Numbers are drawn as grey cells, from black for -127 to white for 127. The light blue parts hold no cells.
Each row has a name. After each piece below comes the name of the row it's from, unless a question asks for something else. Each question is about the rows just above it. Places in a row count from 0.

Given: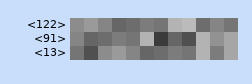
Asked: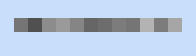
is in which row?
<13>
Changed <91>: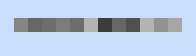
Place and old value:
4, [-10]
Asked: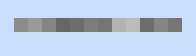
<122>

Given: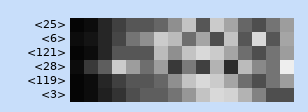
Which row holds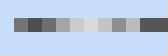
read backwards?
<121>
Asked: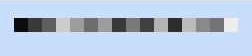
<28>
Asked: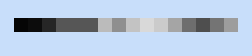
<121>
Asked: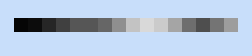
<119>
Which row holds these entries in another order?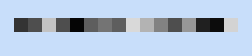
<3>

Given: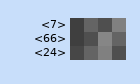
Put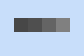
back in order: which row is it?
<24>
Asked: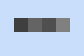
<7>
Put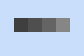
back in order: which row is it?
<66>
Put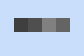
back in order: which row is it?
<7>
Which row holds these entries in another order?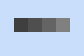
<7>
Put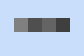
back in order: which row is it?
<7>
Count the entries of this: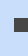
1

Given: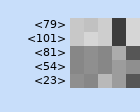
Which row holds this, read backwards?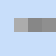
<81>
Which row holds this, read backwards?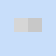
<101>
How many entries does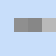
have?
3
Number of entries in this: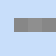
3
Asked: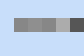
<81>
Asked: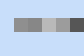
<23>
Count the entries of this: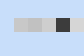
5

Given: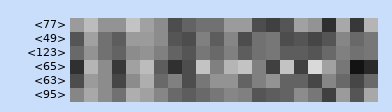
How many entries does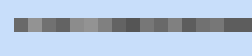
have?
17
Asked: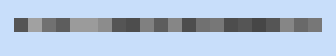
<49>
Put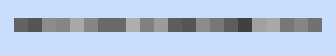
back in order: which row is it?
<95>
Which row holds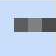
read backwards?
<49>
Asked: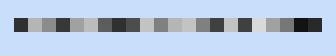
<65>
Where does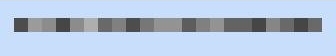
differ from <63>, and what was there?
12, [-28]

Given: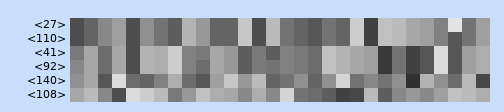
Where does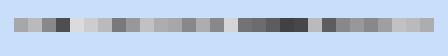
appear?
<108>
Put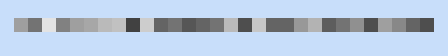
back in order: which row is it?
<27>
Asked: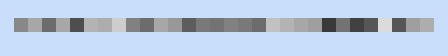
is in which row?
<92>

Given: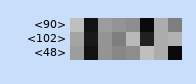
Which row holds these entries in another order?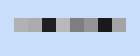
<102>
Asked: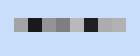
<102>
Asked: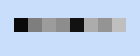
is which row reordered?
<90>
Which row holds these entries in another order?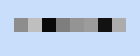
<90>
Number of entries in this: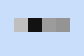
4

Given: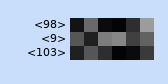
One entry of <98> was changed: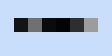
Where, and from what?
1, [-22]
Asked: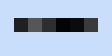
<103>
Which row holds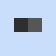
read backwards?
<103>

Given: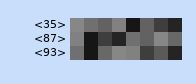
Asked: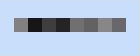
<87>
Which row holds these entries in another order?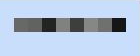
<87>
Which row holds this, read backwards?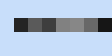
<93>
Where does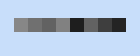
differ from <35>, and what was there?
4, [-105]
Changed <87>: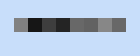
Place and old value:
4, [-15]
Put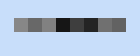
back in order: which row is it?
<87>

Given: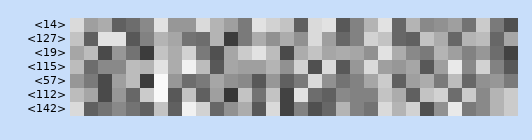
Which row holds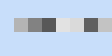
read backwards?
<14>
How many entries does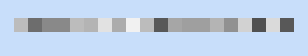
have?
20
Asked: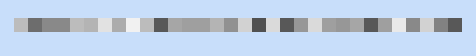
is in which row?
<115>
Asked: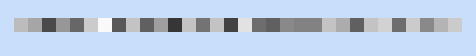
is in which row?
<112>
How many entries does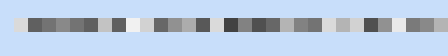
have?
31

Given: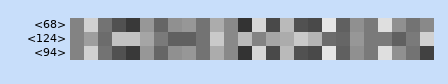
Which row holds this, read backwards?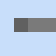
<124>
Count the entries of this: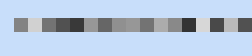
17
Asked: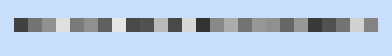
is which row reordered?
<94>
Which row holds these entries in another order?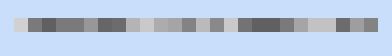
<124>
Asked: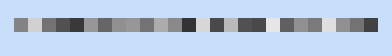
<94>

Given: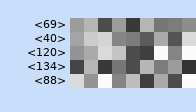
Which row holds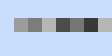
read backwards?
<134>
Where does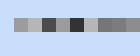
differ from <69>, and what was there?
4, [-70]
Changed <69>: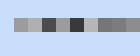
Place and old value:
1, [54]
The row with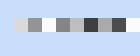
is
<88>
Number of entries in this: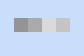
4
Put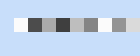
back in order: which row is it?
<88>

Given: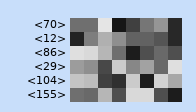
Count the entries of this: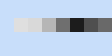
7
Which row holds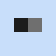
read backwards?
<86>
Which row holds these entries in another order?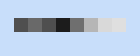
<86>
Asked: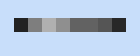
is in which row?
<12>
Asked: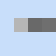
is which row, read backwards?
<155>

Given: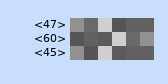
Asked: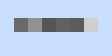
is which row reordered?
<60>
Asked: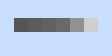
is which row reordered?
<60>
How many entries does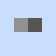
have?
2

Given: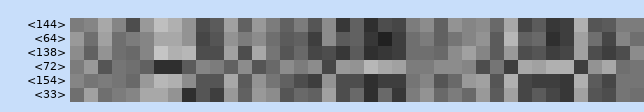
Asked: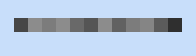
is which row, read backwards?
<72>
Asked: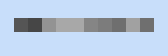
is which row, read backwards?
<64>

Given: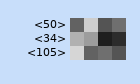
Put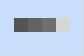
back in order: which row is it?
<105>
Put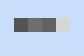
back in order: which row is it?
<105>
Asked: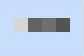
<105>
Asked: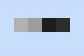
<34>
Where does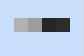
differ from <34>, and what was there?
2, [-97]

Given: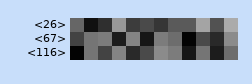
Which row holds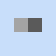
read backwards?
<26>
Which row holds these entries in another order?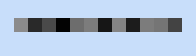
<67>

